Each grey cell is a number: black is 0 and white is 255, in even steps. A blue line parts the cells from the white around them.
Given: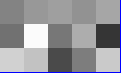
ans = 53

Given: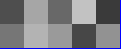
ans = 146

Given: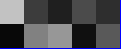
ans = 89

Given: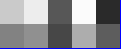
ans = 93

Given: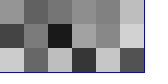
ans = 210

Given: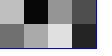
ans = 36

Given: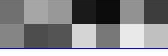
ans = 192

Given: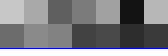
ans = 58
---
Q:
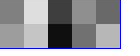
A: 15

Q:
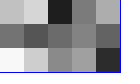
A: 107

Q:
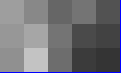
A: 116

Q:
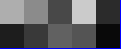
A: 97

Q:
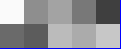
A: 187

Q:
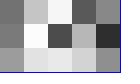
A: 76

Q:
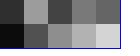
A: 142

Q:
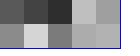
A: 123

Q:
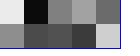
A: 81
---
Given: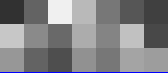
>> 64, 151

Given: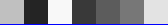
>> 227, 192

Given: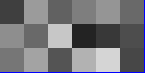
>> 105, 118

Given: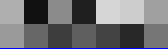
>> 160, 154

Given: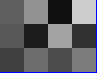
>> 205, 63

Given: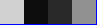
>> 144, 209
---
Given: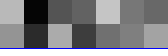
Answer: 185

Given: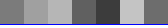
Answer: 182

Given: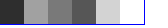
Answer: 211

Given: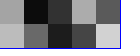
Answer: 188

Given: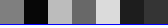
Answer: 188

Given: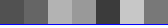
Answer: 179

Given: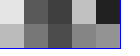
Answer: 193
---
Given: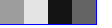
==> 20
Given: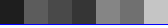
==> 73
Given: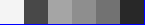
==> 165
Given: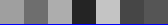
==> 173
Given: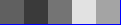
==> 116
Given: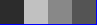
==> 136
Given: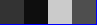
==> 203
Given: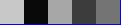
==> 167
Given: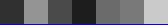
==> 74
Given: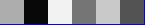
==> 242
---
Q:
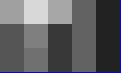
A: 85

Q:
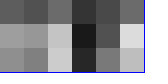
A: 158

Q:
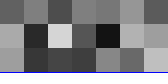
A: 170

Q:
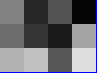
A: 109

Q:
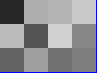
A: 186

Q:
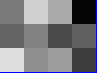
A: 101

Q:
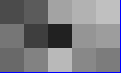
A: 118

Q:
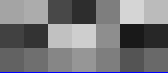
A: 65
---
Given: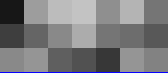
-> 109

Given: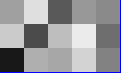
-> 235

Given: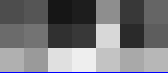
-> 42

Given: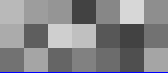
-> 66

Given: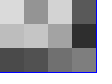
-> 163

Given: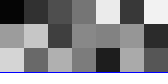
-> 150

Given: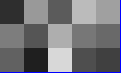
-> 119
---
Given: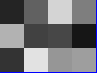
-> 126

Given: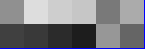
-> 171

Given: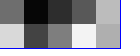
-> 188

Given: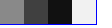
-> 241

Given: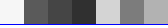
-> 178

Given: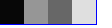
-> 223

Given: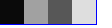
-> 222

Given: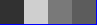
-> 92
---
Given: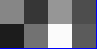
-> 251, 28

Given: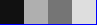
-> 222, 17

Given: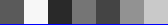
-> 247, 41

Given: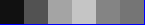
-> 197, 17

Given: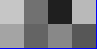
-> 198, 31

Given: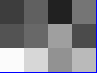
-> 251, 33

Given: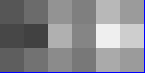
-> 239, 65

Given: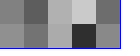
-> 202, 47
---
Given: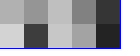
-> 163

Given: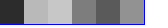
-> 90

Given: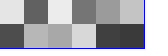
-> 64

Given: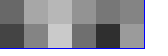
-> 47

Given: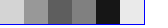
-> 22

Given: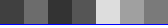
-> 160

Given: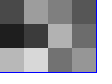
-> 114

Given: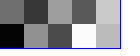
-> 251
